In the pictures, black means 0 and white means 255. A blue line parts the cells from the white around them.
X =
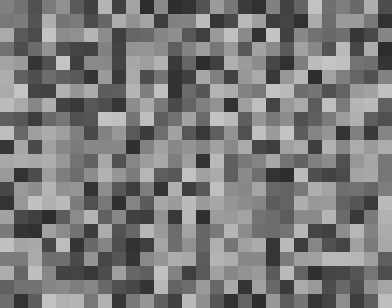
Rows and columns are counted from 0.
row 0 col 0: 128
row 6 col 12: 49
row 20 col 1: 114
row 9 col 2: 159
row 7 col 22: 92
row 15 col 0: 162
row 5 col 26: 81
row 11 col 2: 169
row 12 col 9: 123
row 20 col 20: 59
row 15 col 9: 65
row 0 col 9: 164
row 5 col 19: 56
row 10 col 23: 177
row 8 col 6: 85
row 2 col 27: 133
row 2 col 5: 144
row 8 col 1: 87
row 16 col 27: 170
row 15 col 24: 106
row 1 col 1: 124
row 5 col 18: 170
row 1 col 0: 120
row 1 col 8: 172
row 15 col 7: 97
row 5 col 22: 45
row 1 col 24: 155
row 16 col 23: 64
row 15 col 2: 63
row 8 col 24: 157
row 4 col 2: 53
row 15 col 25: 56
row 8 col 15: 195
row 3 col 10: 149
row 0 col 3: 123
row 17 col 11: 165
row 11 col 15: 185
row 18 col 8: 86
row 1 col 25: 155

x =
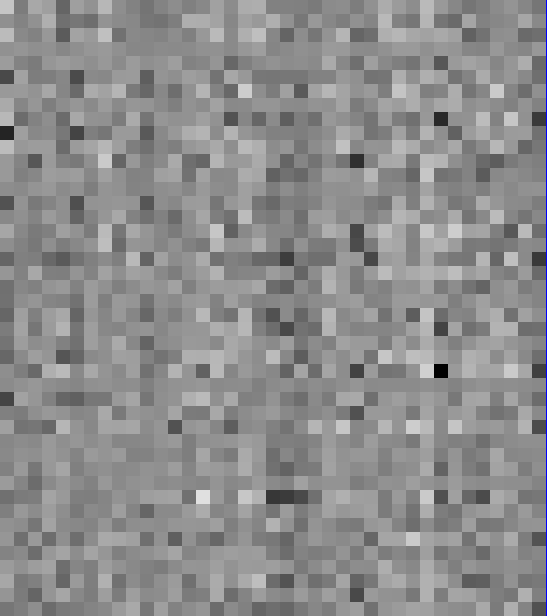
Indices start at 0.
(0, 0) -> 197
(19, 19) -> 156
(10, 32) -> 168
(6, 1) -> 154
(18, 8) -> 127
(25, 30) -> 185
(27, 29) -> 139
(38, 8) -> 166
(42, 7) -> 158
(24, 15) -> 138
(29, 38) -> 138
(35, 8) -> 147
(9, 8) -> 154
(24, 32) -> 128
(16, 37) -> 186
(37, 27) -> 156
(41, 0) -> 167
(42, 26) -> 154
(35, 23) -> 164
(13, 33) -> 137
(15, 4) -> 143
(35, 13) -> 113
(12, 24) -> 154
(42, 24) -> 144
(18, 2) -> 126
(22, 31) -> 108
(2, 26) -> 110
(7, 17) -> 138
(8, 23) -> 152
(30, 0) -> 160
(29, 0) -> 128
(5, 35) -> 140
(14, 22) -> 130
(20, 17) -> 157
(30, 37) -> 179
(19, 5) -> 148
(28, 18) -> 130
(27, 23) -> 136
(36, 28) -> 144
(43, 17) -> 129

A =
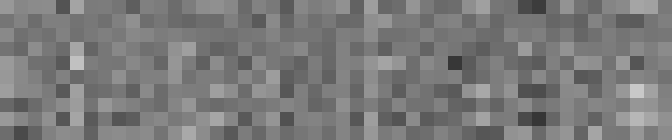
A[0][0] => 152
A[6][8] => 119
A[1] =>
[117, 130, 109, 127, 127, 115, 120, 112, 128, 144, 110, 118, 107, 102, 109, 108, 127, 111, 90, 138, 102, 125, 112, 120, 105, 106, 143, 149, 123, 124, 107, 128, 131, 107, 127, 104, 118, 119, 118, 102, 107, 98, 131, 116, 93, 91, 117, 127]
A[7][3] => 125
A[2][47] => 119
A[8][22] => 131
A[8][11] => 136
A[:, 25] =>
[98, 106, 123, 106, 127, 110, 101, 114, 87, 112]
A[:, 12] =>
[108, 107, 128, 146, 150, 147, 128, 133, 121, 142]
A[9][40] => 149
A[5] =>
[152, 137, 128, 109, 129, 105, 114, 120, 144, 118, 128, 128, 147, 114, 125, 125, 113, 135, 119, 157, 94, 105, 121, 97, 133, 110, 141, 117, 104, 110, 126, 124, 129, 95, 109, 125, 134, 108, 137, 114, 143, 88, 93, 126, 113, 133, 128, 114]
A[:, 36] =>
[114, 118, 132, 110, 108, 134, 147, 125, 124, 146]
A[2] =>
[137, 112, 119, 113, 129, 113, 121, 127, 121, 136, 133, 124, 128, 122, 118, 116, 113, 118, 120, 131, 114, 117, 117, 108, 126, 123, 141, 113, 113, 117, 128, 115, 120, 121, 109, 107, 132, 122, 127, 111, 123, 102, 112, 125, 116, 122, 117, 119]
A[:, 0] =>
[152, 117, 137, 115, 154, 152, 158, 104, 153, 109]
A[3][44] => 118
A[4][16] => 113
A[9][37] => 151
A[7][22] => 101
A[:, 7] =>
[124, 112, 127, 119, 119, 120, 110, 151, 120, 137]
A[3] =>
[115, 104, 141, 120, 108, 166, 101, 119, 136, 125, 112, 116, 146, 159, 114, 99, 104, 126, 111, 120, 125, 136, 110, 105, 130, 106, 122, 96, 122, 123, 100, 124, 118, 104, 93, 110, 110, 156, 111, 125, 147, 122, 121, 124, 118, 138, 127, 139]
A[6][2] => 135
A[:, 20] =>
[90, 102, 114, 125, 110, 94, 87, 133, 81, 108]
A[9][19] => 129
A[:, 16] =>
[136, 127, 113, 104, 113, 113, 142, 113, 135, 89]
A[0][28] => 109
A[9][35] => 89
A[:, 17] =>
[106, 111, 118, 126, 91, 135, 108, 120, 89, 124]
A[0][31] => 106
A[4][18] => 138
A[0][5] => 164

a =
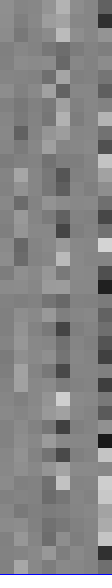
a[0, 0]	143
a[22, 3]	153
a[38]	[129, 151, 133, 109, 142, 126, 132, 197]
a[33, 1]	143
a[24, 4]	112
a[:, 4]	[179, 163, 187, 109, 104, 165, 99, 160, 178, 157, 133, 126, 85, 94, 139, 97, 69, 153, 186, 121, 156, 104, 127, 68, 112, 116, 73, 124, 207, 161, 64, 136, 73, 164, 194, 118, 127, 120, 142, 126, 137]
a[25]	[123, 143, 137, 143, 116, 135, 132, 64]
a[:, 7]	[97, 48, 148, 126, 140, 117, 95, 130, 180, 114, 80, 195, 162, 142, 111, 71, 113, 212, 133, 79, 32, 123, 98, 111, 84, 64, 128, 62, 121, 90, 145, 25, 196, 135, 206, 200, 163, 171, 197, 48, 111]
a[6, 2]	137
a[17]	[138, 103, 132, 137, 153, 136, 135, 212]
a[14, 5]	136
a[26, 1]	162
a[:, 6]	[134, 134, 135, 131, 130, 130, 135, 135, 134, 135, 138, 133, 132, 127, 137, 129, 132, 135, 133, 136, 136, 129, 136, 132, 128, 132, 133, 132, 136, 132, 132, 135, 132, 138, 133, 130, 136, 133, 132, 131, 131]
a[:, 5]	[141, 135, 142, 124, 135, 128, 135, 129, 125, 134, 135, 126, 129, 134, 136, 131, 127, 136, 137, 137, 136, 130, 134, 127, 133, 135, 133, 130, 138, 136, 128, 135, 128, 138, 132, 134, 133, 129, 126, 137, 135]
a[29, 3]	153
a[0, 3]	148
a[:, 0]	[143, 142, 140, 128, 129, 133, 141, 129, 134, 136, 134, 124, 132, 130, 136, 130, 127, 138, 141, 125, 139, 130, 128, 128, 132, 123, 126, 131, 134, 137, 130, 130, 135, 136, 139, 129, 135, 139, 129, 130, 129]
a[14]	[136, 107, 131, 147, 139, 136, 137, 111]
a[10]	[134, 123, 135, 160, 133, 135, 138, 80]
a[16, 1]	149
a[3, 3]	119
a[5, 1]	132
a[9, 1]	97
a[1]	[142, 127, 136, 157, 163, 135, 134, 48]

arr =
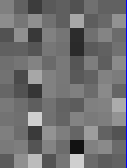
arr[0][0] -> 128
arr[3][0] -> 96
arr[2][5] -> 44
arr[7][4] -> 98
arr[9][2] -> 58
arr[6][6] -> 108
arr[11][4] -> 118
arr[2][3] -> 129
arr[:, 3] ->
[89, 113, 129, 119, 106, 129, 129, 114, 113, 147, 132, 83]
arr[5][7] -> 130
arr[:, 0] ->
[128, 141, 82, 96, 111, 114, 102, 121, 115, 127, 122, 91]
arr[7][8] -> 172
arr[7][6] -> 128
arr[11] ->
[91, 144, 188, 83, 118, 207, 106, 92, 98]
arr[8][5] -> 131
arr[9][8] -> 83
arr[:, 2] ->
[60, 143, 56, 85, 131, 167, 54, 94, 207, 58, 84, 188]
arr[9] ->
[127, 109, 58, 147, 126, 101, 157, 98, 83]
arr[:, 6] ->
[112, 93, 112, 90, 126, 98, 108, 128, 122, 157, 129, 106]
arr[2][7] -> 132
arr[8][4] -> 100
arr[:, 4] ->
[95, 95, 117, 113, 121, 120, 119, 98, 100, 126, 108, 118]
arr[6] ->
[102, 82, 54, 129, 119, 128, 108, 138, 101]
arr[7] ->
[121, 110, 94, 114, 98, 92, 128, 130, 172]
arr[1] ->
[141, 118, 143, 113, 95, 167, 93, 104, 146]
